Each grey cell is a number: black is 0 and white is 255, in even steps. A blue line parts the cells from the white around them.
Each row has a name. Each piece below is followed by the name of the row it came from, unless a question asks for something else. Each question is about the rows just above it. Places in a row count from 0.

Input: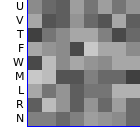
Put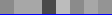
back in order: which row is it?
W
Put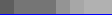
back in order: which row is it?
L
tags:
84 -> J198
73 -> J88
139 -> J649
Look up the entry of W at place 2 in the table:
J649
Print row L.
167  117  148  94  117  117  177  177

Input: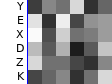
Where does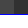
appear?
Z
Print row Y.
61  135  113  216  49  102
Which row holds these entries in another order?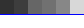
Y
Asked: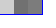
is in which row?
X
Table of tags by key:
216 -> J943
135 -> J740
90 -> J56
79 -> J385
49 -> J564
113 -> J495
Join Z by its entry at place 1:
J495
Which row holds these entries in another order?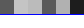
D
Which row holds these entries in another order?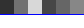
K

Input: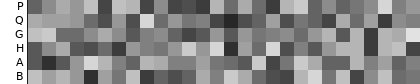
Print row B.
192  160  181  151  48  160  118  192  60  99  78  99  171  128  202  171  108  78  69  181  214  118  192  69  140  192  108  118
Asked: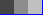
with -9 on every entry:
60  131  183
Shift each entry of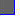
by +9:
108
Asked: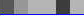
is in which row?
H
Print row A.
88  48  88  151  214  181  128  99  181  171  128  128  160  118  108  88  202  69  118  202  171  99  99  181  128  160  99  128
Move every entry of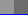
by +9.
160  117

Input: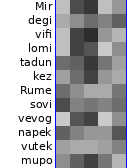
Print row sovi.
76  130  118  130  109
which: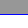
napek
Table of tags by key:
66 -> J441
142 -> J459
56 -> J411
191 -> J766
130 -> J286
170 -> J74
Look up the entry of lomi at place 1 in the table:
J441
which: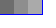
Rume
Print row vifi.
191  66  45  151  182
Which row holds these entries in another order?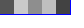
lomi

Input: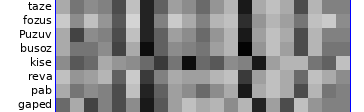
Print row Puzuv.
170  67  140  129  76  192  35  97  159  140  106  149  181  25  159  192  170  76  181  129  129
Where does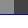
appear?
busoz
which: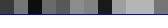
kise
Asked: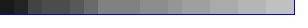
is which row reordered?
gaped
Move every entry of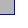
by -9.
172
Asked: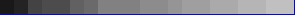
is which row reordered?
Puzuv

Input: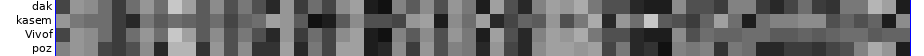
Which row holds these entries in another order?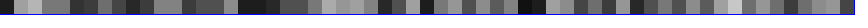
dak
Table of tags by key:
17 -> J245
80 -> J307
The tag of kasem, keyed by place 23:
J307
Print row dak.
69  150  140  110  60  110  150  110  199  160  91  140  80  120  80  40  150  60  110  69  140  160  29  17  130  91  140  80  150  120  29  160  80  40  130  160  150  171  120  80  80  40  29  29  140  80  80  60  130  130  60  40  69  110  60  51  120  120  181  160  29
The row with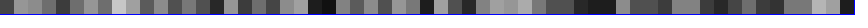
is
dak
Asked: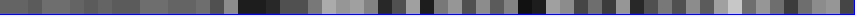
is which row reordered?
Vivof
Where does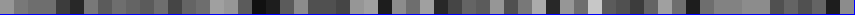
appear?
kasem

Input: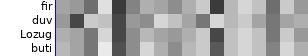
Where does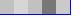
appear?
Lozug
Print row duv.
153  71  202  193  71  153  141  214  193  164  119  214  184  202  164  119  164  175
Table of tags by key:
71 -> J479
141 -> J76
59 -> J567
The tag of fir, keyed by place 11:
J567
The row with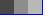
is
Lozug
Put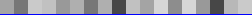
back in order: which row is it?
Lozug
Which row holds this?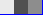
buti

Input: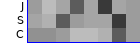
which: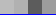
C
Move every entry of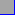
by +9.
174
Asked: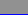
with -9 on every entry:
136  136
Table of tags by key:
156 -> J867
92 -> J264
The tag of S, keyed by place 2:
J264
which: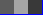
J
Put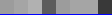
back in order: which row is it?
S

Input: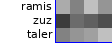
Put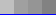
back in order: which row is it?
taler
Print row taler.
130  149  160  192
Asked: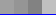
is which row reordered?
taler
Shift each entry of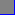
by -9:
121

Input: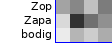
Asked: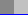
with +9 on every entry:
144  202
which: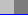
Zop
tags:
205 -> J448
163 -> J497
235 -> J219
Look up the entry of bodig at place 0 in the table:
J219
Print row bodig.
235  181  205  172

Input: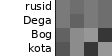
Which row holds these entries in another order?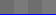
rusid
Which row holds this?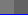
Dega
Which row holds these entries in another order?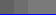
Dega
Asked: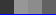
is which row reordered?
Bog
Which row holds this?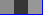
kota

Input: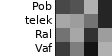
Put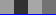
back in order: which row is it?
Ral
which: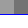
telek
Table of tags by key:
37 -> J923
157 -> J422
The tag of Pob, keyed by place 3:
J923

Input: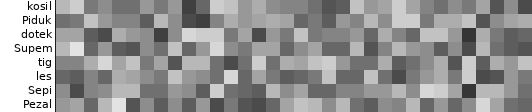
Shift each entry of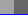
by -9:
155  94
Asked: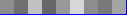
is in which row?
Supem
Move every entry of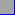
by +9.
173
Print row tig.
132  132  173  215  164  194  121  164  84  184  184  112  75  112  205  112  173  164  194  205  152  112  112  173  93  112  141  173  84  205  93  173  152  194
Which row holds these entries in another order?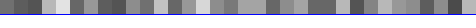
Supem
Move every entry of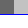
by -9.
94  185

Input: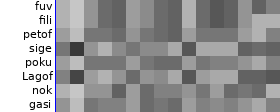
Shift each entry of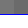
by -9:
109  98
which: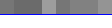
poku
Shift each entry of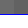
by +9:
116  107

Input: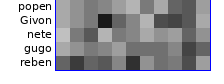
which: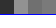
reben
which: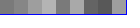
popen
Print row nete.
192  122  88  180  122  134  169  146  158  100  146
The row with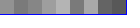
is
popen
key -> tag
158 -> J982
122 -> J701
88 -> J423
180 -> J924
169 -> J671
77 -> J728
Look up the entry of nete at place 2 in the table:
J423
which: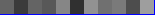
reben
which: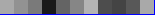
Givon

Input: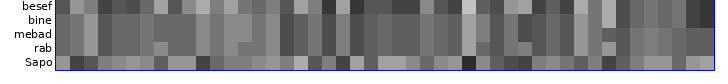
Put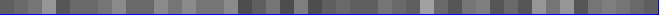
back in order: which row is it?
rab
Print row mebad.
105  117  150  86  105  105  117  105  105  105  138  117  138  138  117  138  77  95  117  77  126  77  95  105  95  95  117  105  95  161  126  86  117  77  86  105  86  150  117  95  86  117  126  117  105  95  95
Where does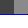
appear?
besef

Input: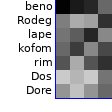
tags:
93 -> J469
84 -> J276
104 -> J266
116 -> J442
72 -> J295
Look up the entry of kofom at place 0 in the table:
J266
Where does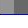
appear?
Dore
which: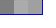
Rodeg

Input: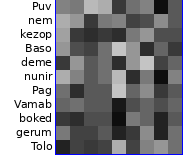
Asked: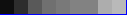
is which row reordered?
nunir
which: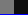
nunir
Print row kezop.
161  57  45  57  45  121  150  78  78
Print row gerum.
121  66  66  89  34  57  140  34  112
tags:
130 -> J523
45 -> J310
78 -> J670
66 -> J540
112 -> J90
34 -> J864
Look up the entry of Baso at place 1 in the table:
J670
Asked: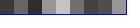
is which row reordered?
Baso
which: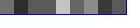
Pag

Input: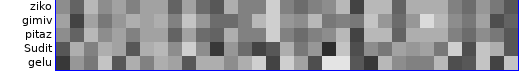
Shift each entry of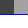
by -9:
58  153
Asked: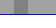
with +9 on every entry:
171  138  171  171
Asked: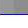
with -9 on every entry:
142  132
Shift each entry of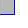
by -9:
175
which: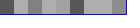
gelu

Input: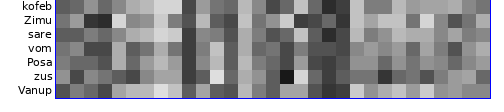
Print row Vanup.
82  125  104  72  164  185  185  222  194  93  164  93  82  185  125  93  164  164  82  53  62  203  146  173  194  155  203  146  155  136  136
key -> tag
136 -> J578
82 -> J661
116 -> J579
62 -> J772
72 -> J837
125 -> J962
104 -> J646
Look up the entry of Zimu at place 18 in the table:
J837

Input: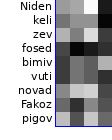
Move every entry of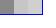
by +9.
145  207  217
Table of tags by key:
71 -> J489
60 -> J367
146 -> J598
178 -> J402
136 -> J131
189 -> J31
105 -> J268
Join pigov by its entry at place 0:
J31
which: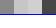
novad
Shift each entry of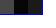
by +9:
80  15  35

